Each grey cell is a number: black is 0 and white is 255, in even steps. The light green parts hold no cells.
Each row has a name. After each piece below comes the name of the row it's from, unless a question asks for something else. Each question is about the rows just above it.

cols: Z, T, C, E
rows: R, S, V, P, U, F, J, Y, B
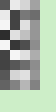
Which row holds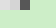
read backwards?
Y
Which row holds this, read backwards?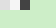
F
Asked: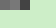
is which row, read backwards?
S
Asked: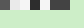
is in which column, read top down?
Z
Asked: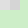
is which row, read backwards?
Y
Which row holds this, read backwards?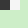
U

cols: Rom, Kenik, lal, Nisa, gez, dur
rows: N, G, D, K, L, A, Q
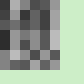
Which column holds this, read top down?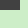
gez
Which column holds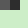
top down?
Rom
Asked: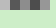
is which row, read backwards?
L
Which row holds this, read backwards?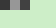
G
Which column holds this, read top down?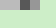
dur

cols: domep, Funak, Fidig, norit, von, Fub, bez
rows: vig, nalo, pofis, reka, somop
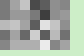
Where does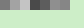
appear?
vig
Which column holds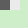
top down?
von
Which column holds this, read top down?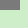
domep
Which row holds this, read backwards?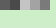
vig
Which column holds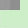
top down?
bez
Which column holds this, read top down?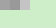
Funak
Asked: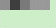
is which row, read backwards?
nalo

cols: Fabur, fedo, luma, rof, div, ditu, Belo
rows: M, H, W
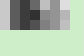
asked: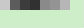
H
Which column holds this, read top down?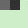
rof
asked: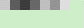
M
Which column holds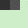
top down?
rof
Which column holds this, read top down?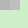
Belo

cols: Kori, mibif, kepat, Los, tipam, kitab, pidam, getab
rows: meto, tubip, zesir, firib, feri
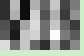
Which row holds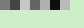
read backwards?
meto
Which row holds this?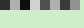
tubip
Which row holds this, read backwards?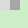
zesir
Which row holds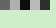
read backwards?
meto
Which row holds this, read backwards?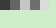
zesir

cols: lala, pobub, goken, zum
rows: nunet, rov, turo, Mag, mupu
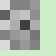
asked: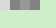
mupu
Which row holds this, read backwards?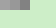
Mag
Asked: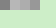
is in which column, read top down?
pobub
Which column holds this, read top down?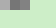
zum
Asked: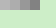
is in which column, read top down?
pobub
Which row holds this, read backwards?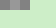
mupu

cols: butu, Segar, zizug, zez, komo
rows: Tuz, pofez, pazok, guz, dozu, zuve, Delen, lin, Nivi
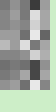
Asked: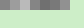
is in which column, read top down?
butu
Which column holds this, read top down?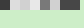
zez
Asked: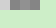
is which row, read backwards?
pazok
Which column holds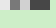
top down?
zez
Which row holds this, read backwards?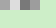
pofez
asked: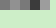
Tuz

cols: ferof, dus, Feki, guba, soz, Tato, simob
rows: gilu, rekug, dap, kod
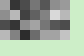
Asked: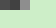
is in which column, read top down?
Feki
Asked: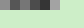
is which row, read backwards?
gilu
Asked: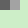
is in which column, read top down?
guba
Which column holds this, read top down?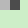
simob

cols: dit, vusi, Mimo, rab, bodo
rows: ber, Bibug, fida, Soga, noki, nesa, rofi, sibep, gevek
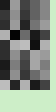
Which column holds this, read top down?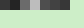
Mimo
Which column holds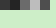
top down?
Mimo
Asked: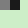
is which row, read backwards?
rofi
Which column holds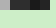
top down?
dit
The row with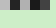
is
gevek
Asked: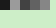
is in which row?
ber

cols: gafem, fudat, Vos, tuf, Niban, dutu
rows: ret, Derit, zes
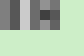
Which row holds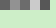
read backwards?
zes
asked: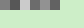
zes

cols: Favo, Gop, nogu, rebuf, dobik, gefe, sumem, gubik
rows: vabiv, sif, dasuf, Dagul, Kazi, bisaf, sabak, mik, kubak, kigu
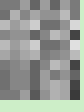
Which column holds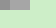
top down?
sumem
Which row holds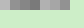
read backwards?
bisaf
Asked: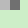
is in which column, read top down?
gefe

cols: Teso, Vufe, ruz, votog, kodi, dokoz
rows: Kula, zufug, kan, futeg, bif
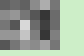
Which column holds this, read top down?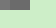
dokoz
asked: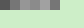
bif
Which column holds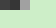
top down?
kodi
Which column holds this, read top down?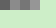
Teso
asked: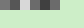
kan

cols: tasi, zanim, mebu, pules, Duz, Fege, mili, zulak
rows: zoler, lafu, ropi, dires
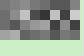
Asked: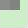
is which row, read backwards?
zoler
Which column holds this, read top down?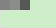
zanim
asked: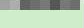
dires
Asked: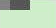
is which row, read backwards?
zoler
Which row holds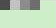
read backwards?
lafu
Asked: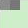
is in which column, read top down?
mili

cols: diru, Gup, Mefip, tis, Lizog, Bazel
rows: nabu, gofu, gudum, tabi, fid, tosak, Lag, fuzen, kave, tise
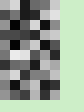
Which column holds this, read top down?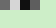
Gup
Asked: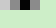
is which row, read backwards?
fid
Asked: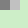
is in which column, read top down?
tis
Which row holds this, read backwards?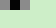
fid

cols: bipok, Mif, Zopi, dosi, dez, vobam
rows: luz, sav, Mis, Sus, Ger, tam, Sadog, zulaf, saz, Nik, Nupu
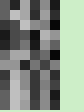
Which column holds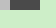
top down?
Mif
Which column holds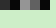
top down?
vobam
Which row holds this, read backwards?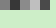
saz

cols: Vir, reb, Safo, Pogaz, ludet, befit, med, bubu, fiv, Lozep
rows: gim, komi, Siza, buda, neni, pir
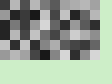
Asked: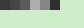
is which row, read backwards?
neni
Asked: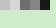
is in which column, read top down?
ludet
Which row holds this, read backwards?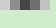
buda
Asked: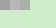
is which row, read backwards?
gim
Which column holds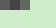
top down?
befit

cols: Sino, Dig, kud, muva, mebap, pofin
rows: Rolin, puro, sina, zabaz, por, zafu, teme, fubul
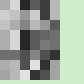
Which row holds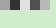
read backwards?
teme
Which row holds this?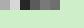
por
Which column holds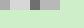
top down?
Dig
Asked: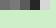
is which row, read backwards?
por

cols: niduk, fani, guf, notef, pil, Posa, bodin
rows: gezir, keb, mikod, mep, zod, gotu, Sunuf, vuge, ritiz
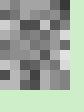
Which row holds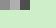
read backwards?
ritiz
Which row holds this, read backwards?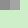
keb
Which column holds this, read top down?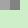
pil
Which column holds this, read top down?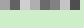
niduk
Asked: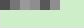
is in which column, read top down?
guf
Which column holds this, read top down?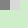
bodin

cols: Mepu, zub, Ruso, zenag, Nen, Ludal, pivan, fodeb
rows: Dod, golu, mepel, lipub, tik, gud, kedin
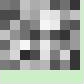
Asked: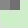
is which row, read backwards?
mepel
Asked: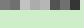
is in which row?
Dod
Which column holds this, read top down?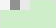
Nen

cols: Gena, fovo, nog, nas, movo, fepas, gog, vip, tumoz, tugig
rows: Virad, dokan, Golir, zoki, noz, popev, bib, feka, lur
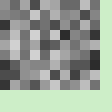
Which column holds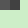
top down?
vip
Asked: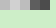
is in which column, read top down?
fovo
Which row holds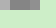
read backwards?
bib
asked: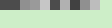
feka
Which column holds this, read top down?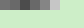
movo

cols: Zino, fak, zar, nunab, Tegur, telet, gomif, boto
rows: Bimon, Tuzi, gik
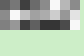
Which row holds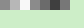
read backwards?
Bimon
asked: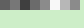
Bimon

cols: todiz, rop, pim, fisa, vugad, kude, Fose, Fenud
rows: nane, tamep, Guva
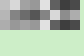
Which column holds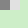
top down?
vugad
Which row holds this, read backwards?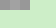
Guva
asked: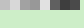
nane
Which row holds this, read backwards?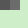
tamep
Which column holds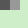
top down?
fisa

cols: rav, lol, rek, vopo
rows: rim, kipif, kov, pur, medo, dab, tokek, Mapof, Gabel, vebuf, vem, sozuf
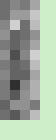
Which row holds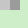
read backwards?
kipif
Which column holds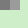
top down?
rek
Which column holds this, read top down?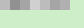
vopo

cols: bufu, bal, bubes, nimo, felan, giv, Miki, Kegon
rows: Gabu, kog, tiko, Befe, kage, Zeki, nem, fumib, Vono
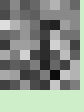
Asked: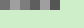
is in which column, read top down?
bal
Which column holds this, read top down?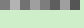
bal
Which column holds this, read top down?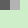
Kegon
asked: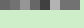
Befe

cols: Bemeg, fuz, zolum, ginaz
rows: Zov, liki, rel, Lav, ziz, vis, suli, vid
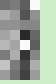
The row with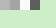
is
ziz
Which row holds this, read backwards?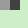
vid
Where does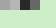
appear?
Lav

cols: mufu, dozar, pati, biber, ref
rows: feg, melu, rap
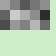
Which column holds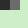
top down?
ref
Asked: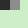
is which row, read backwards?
melu

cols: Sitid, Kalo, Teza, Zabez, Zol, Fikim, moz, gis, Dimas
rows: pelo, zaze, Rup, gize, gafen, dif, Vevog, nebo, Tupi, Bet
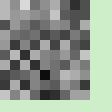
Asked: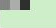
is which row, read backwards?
dif
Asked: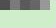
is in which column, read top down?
gis
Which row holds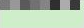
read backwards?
Vevog
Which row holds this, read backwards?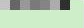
dif
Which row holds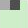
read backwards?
Rup

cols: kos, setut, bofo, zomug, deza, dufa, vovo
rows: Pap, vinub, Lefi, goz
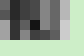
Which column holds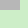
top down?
vovo
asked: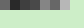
Pap
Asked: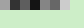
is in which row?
Lefi
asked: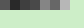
vinub

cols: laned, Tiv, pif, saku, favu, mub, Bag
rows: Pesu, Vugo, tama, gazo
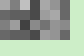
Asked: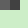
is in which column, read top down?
pif
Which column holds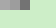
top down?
favu
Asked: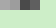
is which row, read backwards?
Vugo

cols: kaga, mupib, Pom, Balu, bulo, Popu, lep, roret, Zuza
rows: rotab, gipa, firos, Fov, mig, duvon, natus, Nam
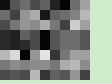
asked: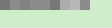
natus
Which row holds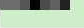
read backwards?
Fov
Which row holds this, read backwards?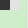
duvon

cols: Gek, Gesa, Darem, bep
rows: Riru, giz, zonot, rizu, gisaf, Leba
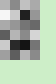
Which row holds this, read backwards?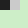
giz
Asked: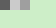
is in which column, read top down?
Gek
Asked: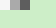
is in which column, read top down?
Gek
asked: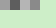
Leba
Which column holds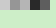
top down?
Gesa
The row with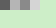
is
rizu

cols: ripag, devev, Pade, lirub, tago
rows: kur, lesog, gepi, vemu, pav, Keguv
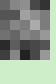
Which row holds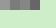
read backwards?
vemu
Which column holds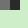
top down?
ripag
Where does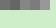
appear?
vemu
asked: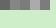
gepi
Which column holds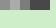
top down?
lirub

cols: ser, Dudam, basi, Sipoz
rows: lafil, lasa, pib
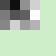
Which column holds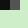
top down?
Dudam
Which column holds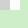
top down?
Sipoz
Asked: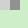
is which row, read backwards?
lafil

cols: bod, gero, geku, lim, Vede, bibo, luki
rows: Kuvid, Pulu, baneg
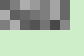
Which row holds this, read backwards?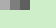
Kuvid
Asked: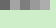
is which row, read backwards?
Kuvid
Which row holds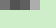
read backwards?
baneg
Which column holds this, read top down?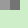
lim
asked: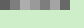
Kuvid
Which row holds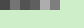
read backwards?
baneg
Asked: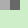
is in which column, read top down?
geku

